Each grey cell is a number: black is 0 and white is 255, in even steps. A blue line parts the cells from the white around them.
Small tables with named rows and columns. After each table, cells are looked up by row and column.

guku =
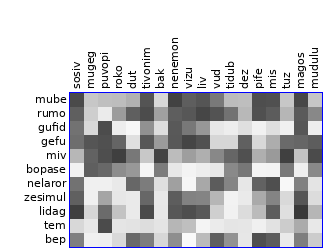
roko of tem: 229
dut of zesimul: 234
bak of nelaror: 223
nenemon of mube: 66
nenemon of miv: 188
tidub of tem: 229
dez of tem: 230
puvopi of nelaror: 240
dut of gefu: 224
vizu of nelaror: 246
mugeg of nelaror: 240
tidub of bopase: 137
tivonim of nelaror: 124
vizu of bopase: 243
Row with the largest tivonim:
bopase

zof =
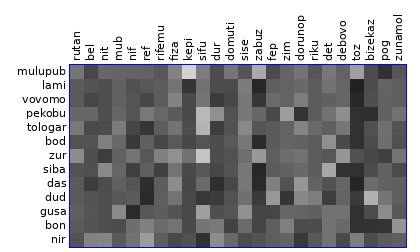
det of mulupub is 119
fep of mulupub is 75
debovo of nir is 73
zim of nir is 99
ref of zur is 87
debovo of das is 102

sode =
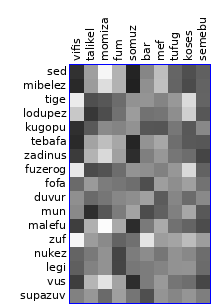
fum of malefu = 169
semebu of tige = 100
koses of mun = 167
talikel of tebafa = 163
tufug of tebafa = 110
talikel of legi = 130
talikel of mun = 46
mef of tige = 132
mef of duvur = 91
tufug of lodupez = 142
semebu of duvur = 137
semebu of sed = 96
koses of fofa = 160
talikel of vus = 181
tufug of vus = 117
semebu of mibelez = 99
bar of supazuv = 79
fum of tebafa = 167
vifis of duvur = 143
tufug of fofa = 142
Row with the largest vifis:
zuf

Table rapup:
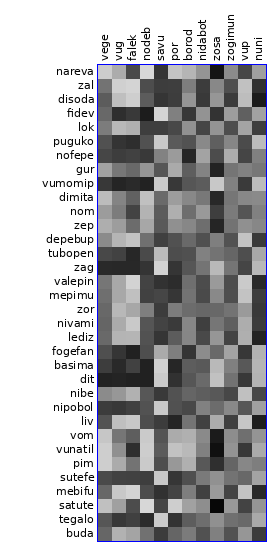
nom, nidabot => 153
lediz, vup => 175
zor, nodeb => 127
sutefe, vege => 74
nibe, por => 82
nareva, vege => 204
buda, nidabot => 81
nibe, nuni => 71
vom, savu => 84
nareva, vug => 172
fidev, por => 128
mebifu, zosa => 154
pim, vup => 135
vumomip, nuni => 188
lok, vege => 124
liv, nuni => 30
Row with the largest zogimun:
nofepe

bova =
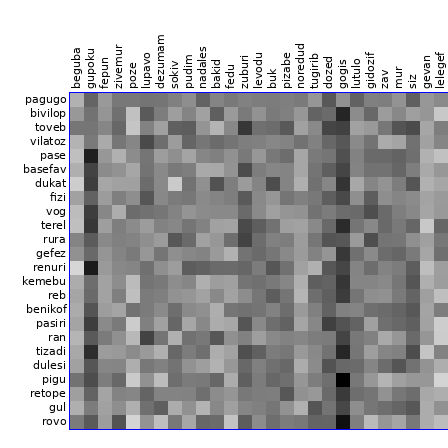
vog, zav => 106
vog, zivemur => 173
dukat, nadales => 144
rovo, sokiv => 120
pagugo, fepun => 153
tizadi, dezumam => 176
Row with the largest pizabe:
terel

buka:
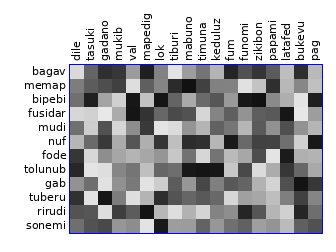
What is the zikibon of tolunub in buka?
219
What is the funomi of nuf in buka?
105
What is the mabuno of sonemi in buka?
156
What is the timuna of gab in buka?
71
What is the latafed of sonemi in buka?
187
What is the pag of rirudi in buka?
110
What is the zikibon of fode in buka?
77
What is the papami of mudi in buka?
145
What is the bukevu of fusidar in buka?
231
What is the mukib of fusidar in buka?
171
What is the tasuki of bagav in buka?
100

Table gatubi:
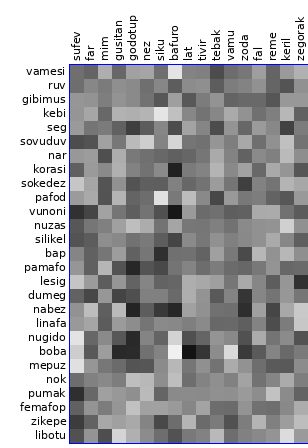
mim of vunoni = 162
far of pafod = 169
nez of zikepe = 132
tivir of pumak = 138
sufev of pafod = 155
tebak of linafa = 104
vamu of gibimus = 100
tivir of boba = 53
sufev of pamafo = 150
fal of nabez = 160
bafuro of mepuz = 183
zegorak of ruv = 145
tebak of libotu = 185
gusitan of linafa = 155
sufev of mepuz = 224
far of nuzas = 118
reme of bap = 146
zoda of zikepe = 125
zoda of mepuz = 146
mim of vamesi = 174
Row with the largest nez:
sovuduv

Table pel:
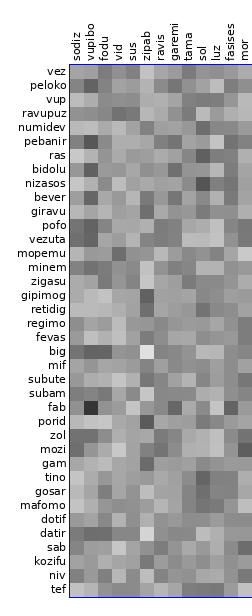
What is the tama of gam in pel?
160
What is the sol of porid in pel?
123
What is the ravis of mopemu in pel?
184
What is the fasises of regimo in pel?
145
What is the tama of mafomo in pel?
132
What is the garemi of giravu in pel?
147
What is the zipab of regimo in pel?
150
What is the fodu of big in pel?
101
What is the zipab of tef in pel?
164
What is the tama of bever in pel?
163
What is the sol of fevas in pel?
142

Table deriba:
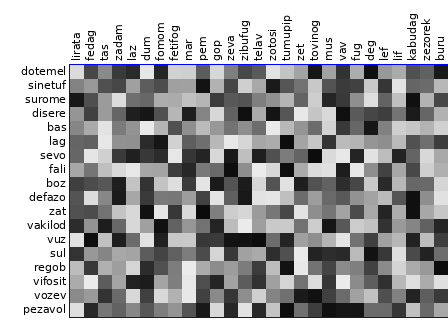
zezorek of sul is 34
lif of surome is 191
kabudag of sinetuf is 101
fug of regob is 127
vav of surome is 57
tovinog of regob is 115
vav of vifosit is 235
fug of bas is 103
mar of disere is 30
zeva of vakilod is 188
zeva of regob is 156
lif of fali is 167
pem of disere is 132
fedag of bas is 170
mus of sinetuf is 83
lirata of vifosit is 171
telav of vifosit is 50
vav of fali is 29
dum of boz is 51
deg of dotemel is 16

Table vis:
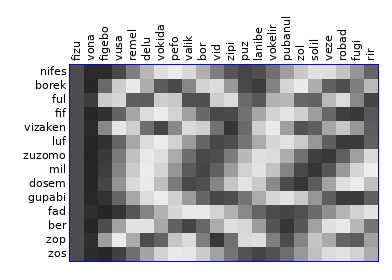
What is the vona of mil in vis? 38
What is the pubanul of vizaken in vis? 159
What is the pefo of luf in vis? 209
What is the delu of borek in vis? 172
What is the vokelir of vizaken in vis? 233
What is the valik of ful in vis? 80
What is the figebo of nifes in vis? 42

